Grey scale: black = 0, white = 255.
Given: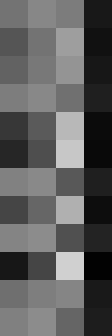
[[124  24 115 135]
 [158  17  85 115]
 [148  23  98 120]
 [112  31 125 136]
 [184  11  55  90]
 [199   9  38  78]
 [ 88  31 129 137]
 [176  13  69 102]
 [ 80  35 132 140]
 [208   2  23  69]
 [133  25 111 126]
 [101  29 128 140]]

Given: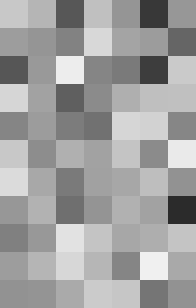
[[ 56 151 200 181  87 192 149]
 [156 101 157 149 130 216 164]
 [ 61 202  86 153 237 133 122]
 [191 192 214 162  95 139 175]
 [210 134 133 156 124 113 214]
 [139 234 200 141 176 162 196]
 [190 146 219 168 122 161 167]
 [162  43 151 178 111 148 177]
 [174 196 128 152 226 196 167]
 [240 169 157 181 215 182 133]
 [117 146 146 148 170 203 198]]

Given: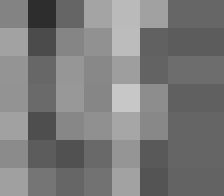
[[102 102 131  45 101 164 186 161]
 [ 92  92 162  75 133 145 188  97]
 [109 109 148 103 150 136 158  99]
 [ 96  96 147 106 152 134 199 141]
 [101 101 161  78 135 144 166 136]
 [101 101 139  92  81 105 149  89]
 [ 99  99 160 117 102 114 162  84]]

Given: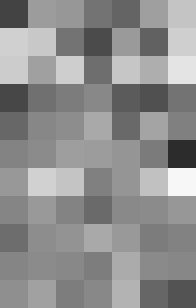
[[159 196  67 156 151 115 100]
 [ 97 207 208 200 115  75 154]
 [174 228 204 160 206 110 198]
 [ 80 115  71 112 124 136  91]
 [164 128 103 135 141 169 105]
 [123  44 131 139 158 156 149]
 [193 247 152 209 196 128 149]
 [139 151 133 153 131 106 137]
 [124 130 109 141 147 169 153]
 [138 135 133 139 136 125 171]
 [102  83 143 161 125 136 179]]

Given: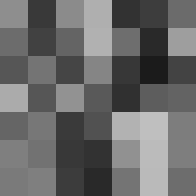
[[ 61 107 142  57 139 175  50]
 [ 41 158 108  65 100 177 110]
 [ 27  67  86 116  69 133  55]
 [ 93  99 171  86 146  89  48]
 [191 125 101 119  58  81 178]
 [187 126 127 114  56  50 145]
 [186 109 122 127  60  41 116]]

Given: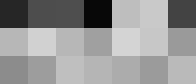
[[201  67  38  77  78   8 190]
 [199 154 183 209 183 160 212]
 [155 186 140 157 191 181 172]]

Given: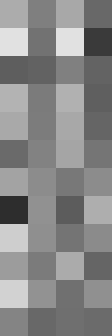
[[168 104 172 127]
 [225  58 225 114]
 [128  99  94  98]
 [177  95 179 123]
 [168 101 169 124]
 [165 117 106 130]
 [120 140 163 140]
 [ 92 174  45 145]
 [116 139 206 143]
 [171 101 156 123]
 [112 144 210 146]
 [111 107 132 104]]

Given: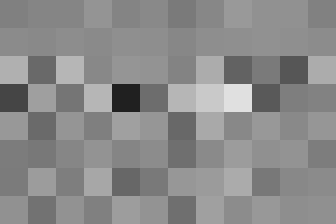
[[145 129 128 133 133 148 132 137 122 135 153 145]
 [143 140 139 137 141 138 143 142 135 142 143 145]
 [ 86 172 176 105 182 136 149 147 131 172  98 122]
 [126 130  69 159 117 182  32 109 182 201 224  89]
 [137 150 152 106 149 127 160 150 104 169 136 152]
 [147 125 124 120 134 147 133 140 111 138 156 144]
 [136 139 123 156 126 167 103 121 151 155 171 120]
 [142 144 145 114 146 128 157 147 111 160 140 152]]
